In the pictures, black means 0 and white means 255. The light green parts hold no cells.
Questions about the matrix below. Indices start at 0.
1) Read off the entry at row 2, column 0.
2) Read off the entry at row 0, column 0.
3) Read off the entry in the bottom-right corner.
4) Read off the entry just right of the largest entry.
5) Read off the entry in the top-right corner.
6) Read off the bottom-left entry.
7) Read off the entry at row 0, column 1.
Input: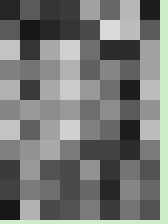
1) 195
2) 37
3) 82
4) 189
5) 29
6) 23
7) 90
